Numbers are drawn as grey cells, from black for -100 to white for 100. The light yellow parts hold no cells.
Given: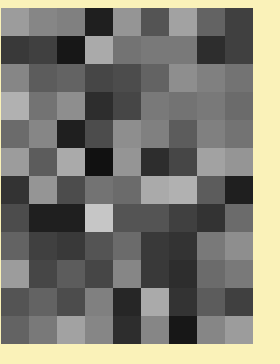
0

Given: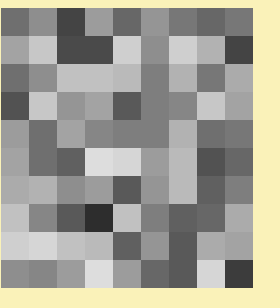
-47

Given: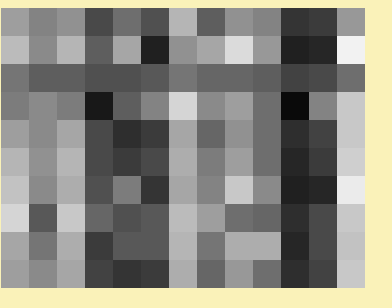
14

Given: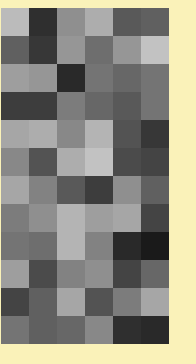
12

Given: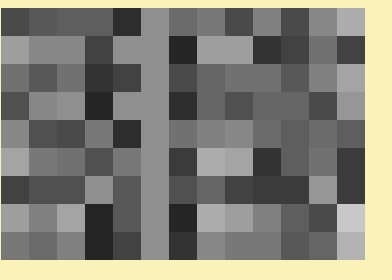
-26

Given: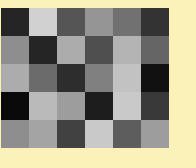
-33

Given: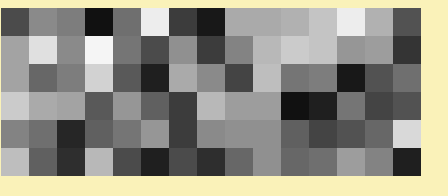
-2

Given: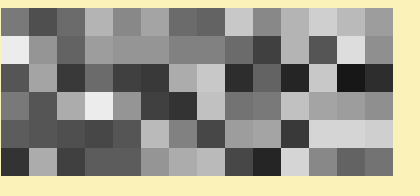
-16

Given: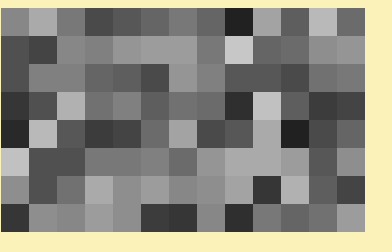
-6
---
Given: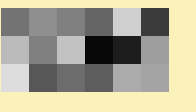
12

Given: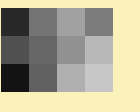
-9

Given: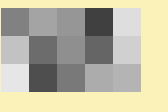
29

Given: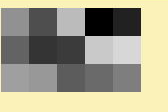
-39

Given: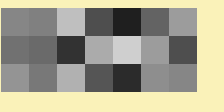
0

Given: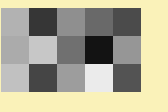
-58
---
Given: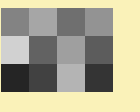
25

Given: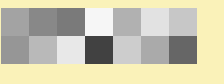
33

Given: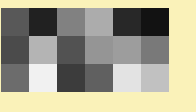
23

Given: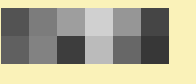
-19

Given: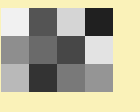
-44

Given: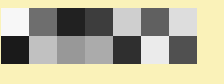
84

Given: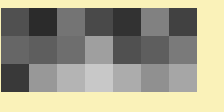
-26

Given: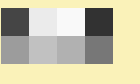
39

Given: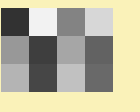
30

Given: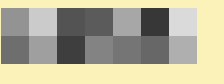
-19
